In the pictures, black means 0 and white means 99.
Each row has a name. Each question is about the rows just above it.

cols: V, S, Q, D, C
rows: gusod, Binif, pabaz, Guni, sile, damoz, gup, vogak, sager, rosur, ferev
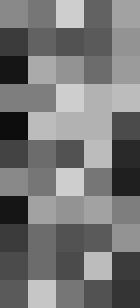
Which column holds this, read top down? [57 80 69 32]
Q
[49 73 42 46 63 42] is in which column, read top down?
S
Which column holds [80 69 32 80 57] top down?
Q
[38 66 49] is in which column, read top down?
S
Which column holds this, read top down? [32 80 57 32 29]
Q
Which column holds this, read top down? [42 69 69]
D

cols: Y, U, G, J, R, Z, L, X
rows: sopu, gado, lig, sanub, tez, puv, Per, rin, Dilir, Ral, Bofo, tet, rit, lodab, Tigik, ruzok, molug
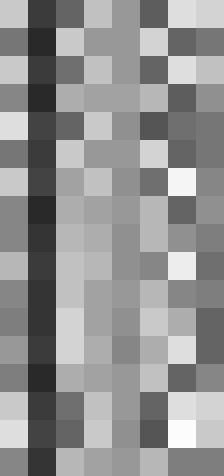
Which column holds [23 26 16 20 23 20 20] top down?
U
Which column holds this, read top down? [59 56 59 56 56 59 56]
R
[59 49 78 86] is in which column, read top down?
Y
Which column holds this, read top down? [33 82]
Z
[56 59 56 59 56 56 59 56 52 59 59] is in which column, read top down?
R
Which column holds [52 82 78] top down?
X

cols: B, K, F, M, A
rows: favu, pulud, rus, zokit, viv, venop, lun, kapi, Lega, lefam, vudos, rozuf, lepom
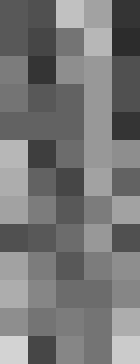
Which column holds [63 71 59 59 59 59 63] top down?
M
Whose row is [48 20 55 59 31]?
rus

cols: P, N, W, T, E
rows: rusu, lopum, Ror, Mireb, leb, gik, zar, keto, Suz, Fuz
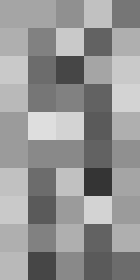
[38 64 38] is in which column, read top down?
T
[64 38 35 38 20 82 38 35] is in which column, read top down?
T
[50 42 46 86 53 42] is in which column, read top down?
N
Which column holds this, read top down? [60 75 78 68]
P
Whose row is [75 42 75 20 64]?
zar

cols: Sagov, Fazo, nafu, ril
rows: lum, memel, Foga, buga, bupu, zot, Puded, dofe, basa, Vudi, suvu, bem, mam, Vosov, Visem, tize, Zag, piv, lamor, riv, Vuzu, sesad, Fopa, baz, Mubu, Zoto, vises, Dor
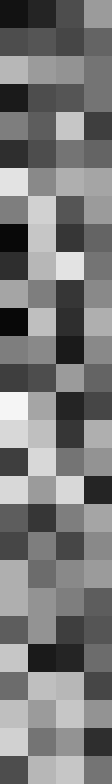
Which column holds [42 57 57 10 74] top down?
Fazo
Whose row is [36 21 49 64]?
lamor

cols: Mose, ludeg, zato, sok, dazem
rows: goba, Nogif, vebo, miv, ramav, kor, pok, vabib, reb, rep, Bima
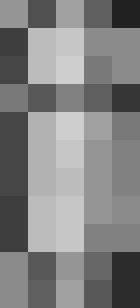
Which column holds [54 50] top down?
dazem
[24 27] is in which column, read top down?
Mose
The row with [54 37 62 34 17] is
Bima

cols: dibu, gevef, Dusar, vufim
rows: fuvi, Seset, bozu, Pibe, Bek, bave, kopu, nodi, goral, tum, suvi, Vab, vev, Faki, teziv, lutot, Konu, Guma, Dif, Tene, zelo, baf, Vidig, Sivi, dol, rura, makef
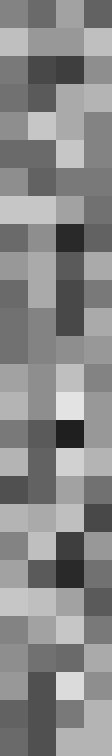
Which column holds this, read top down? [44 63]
dibu
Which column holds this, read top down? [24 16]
Dusar
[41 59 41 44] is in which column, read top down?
dibu
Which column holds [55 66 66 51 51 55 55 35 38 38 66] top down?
gevef
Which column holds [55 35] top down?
gevef
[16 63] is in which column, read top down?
Dusar

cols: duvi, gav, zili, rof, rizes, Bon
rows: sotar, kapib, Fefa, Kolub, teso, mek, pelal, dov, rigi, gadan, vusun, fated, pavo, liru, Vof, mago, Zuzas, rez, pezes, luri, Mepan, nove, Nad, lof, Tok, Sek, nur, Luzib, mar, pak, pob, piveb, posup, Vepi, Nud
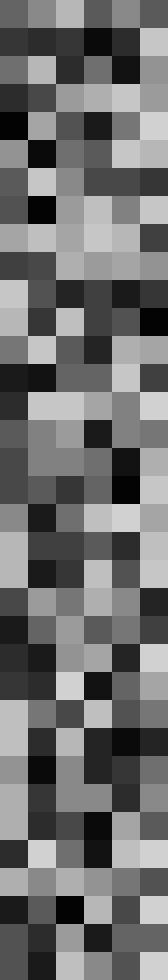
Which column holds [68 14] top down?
zili
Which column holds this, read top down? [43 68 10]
rof
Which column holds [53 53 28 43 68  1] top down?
zili
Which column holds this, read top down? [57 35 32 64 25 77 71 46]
duvi
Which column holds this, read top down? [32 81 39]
Bon
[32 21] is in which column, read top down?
gav

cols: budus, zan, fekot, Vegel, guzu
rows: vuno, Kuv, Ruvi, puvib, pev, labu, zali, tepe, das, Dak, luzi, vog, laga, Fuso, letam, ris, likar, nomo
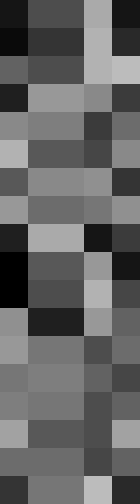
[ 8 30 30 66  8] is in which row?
vuno
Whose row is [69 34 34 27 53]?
labu
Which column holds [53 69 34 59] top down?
budus
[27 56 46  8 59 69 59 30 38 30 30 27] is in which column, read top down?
Vegel

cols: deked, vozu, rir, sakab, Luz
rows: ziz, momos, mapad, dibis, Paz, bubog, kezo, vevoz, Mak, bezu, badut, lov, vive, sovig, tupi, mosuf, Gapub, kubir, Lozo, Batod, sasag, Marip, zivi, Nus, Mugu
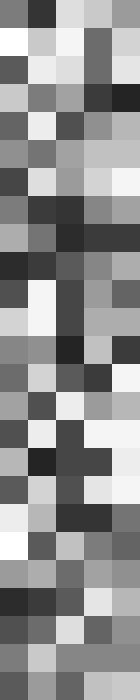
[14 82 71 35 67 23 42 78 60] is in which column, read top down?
vozu
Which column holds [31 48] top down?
deked

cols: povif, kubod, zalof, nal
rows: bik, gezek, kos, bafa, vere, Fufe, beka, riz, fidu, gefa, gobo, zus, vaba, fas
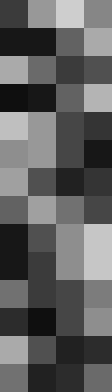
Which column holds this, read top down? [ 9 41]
kubod
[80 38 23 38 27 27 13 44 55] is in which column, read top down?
zalof
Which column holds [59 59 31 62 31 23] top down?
kubod
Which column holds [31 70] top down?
nal

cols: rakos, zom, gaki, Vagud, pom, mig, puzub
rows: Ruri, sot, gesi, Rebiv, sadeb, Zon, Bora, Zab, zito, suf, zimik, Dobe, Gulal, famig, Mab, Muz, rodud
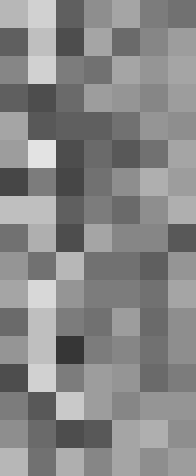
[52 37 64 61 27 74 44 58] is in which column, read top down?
rakos
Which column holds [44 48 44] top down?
Vagud

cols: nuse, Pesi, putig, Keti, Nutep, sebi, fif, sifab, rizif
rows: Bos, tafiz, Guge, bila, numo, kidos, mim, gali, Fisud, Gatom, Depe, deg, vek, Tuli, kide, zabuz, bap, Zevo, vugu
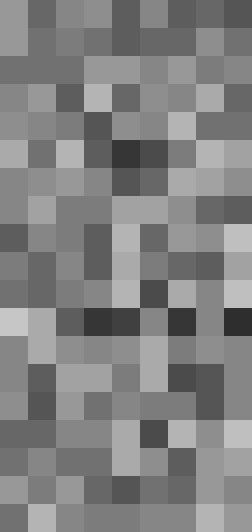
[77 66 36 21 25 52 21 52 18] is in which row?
deg
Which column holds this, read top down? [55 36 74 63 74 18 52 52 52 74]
rizif
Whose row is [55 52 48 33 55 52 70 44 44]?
numo
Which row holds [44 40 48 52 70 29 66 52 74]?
Depe
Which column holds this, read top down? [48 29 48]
fif
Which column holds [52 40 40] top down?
Pesi

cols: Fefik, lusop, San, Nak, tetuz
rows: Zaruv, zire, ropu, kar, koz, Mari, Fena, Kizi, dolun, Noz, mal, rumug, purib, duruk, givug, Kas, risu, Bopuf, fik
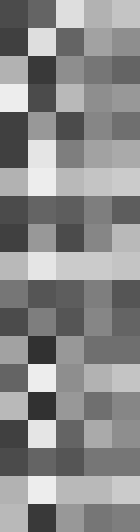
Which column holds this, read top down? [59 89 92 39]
lusop
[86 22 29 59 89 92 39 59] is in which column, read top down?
lusop

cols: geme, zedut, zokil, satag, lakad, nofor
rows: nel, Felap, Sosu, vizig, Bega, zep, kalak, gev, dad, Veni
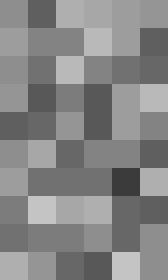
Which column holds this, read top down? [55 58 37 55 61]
geme
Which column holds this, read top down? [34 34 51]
satag
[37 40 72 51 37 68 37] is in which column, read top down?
nofor
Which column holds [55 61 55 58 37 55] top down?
geme
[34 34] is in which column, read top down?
satag
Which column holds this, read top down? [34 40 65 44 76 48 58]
zedut
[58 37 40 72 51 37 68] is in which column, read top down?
nofor

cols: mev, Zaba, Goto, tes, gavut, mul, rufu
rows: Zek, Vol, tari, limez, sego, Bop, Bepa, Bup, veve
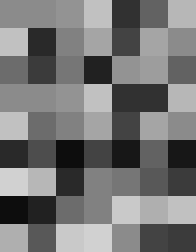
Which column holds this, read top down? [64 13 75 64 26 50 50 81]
tes
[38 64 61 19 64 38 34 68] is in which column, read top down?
mul

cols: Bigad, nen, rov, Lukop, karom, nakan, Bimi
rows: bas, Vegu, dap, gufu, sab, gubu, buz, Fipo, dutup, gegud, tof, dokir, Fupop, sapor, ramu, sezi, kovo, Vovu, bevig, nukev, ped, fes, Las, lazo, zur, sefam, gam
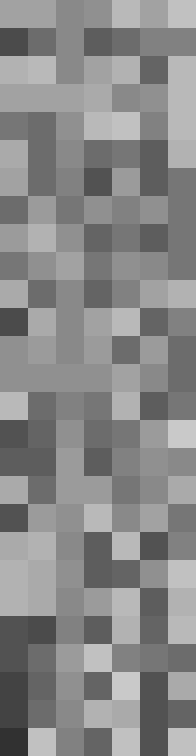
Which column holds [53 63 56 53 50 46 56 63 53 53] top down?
rov
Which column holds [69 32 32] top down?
Bigad
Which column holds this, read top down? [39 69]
Lukop
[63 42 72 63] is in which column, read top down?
nen
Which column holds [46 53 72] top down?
karom

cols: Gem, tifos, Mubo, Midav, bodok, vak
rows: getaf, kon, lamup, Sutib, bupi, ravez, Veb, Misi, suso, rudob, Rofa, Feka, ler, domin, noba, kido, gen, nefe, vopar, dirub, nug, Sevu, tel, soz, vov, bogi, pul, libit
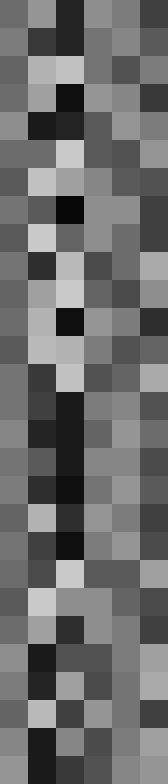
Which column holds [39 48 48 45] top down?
bodok
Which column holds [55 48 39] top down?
Gem

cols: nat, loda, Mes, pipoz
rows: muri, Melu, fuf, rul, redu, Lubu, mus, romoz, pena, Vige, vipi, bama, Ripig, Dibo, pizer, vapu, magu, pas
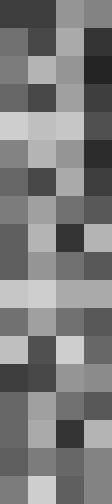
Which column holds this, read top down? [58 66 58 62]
Mes
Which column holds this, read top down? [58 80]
loda
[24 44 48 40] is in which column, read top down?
nat
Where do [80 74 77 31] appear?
redu
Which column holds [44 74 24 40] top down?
nat

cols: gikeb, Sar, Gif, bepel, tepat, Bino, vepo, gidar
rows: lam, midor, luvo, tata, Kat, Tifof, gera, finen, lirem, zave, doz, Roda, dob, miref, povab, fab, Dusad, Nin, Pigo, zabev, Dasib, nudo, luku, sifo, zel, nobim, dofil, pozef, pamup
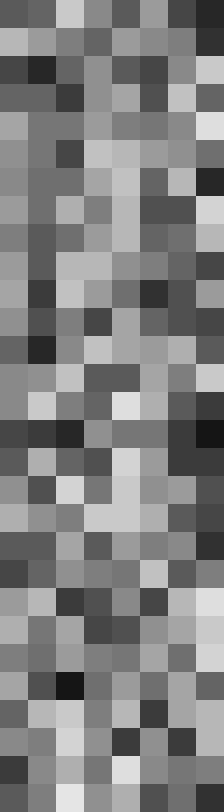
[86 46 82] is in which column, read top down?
tepat
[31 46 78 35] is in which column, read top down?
bepel
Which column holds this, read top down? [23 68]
Sar
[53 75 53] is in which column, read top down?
vepo
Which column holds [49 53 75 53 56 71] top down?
vepo

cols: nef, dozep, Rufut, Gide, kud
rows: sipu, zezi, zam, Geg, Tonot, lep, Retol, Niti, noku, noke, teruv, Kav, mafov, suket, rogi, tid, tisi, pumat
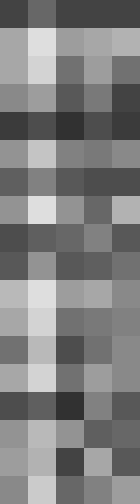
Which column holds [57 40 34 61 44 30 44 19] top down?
Rufut
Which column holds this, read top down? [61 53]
nef

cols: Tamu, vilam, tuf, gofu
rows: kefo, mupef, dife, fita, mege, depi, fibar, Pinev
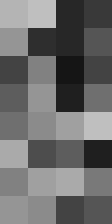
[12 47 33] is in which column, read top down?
gofu
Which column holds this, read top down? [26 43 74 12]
gofu

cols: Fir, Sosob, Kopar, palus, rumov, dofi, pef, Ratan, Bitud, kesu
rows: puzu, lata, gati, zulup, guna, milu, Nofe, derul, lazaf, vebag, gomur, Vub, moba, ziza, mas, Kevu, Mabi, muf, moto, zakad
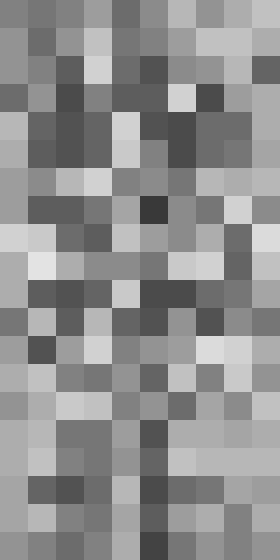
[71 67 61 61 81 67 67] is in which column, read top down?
Fir
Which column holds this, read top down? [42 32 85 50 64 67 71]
Ratan
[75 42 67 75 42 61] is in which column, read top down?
pef
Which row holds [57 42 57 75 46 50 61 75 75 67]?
lata
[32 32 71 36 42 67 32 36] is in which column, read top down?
Kopar
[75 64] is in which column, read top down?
kesu
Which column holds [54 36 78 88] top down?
Sosob

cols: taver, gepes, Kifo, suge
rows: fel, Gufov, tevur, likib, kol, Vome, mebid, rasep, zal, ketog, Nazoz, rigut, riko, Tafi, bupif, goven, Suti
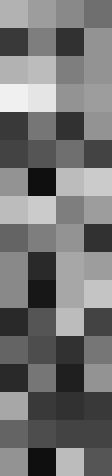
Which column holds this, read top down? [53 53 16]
taver
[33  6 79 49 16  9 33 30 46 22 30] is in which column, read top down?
gepes
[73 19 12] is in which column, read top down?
Kifo
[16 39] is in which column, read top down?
taver
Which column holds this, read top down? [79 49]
gepes
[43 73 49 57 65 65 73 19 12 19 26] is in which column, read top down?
Kifo
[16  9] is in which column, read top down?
gepes

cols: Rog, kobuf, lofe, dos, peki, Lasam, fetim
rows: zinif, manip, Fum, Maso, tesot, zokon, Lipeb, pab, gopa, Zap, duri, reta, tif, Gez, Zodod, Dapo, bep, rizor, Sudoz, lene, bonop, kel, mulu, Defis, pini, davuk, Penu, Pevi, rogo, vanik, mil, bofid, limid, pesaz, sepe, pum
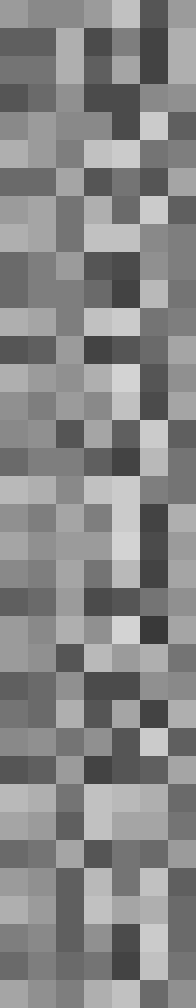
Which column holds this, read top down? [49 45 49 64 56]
fetim
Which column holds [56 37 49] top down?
fetim
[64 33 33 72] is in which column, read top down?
peki
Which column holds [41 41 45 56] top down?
fetim
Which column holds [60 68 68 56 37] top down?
fetim

